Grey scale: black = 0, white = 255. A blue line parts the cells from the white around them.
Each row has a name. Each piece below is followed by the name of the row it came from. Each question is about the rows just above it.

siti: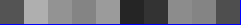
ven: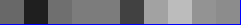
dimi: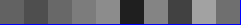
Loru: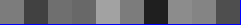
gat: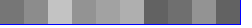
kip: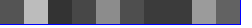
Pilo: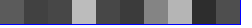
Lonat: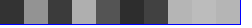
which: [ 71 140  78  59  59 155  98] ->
kip
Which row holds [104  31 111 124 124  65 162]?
ven
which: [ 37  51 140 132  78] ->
siti
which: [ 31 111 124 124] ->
ven
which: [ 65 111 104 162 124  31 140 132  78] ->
Loru
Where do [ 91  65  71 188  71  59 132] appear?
Pilo
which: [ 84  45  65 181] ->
Lonat

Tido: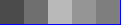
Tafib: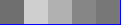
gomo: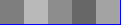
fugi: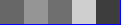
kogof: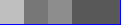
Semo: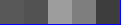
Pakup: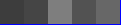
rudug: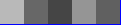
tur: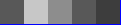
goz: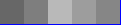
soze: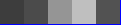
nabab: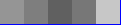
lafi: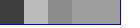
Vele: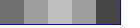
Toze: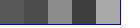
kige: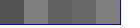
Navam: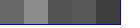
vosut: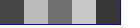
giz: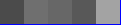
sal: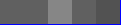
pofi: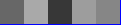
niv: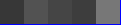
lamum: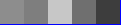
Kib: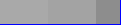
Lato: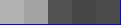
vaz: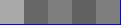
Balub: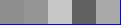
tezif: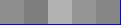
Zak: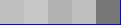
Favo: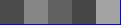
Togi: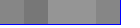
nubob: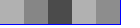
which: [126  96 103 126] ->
kige
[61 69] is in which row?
Pakup
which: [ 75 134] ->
Favo
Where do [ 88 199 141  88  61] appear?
tur
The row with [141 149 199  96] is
Balub

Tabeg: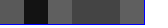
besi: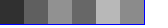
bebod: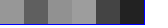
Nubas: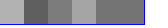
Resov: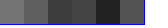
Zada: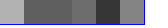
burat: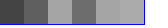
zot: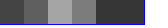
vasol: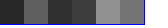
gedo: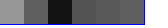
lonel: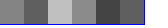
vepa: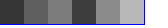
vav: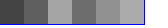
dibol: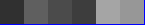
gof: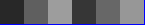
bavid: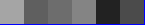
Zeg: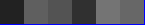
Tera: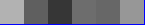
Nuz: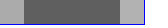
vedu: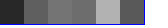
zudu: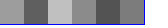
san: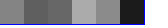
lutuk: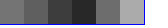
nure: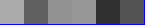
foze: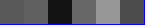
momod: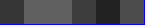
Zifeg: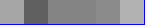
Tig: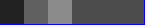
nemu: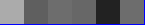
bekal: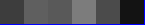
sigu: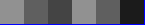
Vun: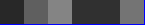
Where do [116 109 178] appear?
vedu
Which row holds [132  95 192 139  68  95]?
lonel
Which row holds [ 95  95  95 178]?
Nuz
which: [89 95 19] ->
foze
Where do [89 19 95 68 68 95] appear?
Tabeg
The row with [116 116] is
Nubas

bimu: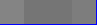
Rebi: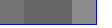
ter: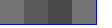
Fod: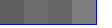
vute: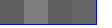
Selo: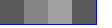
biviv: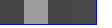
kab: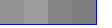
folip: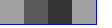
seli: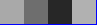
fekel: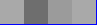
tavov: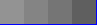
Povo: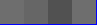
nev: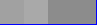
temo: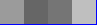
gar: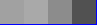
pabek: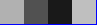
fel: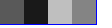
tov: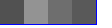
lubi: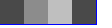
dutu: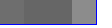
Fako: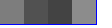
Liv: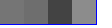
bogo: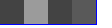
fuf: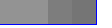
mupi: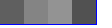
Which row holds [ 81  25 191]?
pabek
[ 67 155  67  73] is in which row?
biviv
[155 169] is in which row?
fekel

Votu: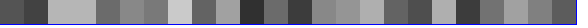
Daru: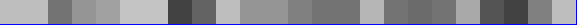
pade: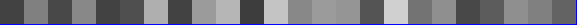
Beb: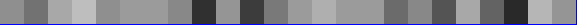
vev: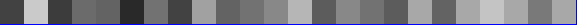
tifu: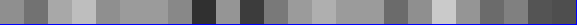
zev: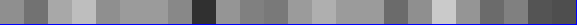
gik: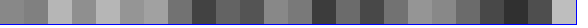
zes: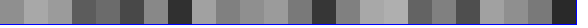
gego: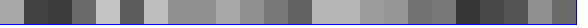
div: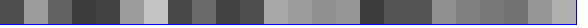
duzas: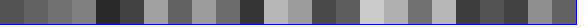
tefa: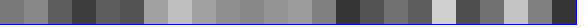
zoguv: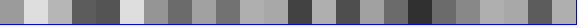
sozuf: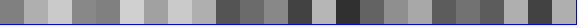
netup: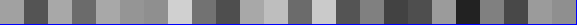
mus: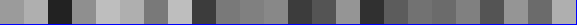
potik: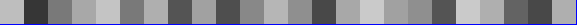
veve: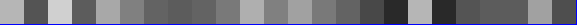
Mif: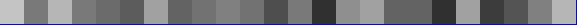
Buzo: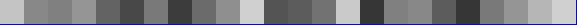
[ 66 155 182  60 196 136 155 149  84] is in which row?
pade
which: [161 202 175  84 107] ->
sozuf
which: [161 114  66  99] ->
gik
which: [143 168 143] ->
gego
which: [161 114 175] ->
zoguv
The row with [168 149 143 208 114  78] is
netup
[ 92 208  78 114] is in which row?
tefa

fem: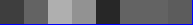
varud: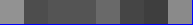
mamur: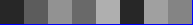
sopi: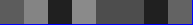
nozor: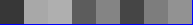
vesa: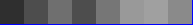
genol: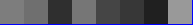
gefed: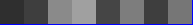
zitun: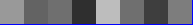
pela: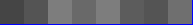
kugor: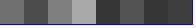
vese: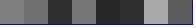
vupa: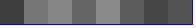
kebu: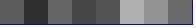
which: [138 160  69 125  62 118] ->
gefed
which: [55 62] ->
kugor
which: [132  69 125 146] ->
nozor

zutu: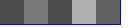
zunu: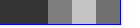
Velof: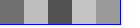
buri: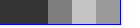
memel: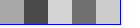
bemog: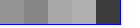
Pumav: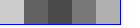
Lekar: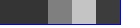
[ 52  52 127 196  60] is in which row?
Lekar
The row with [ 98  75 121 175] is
Pumav

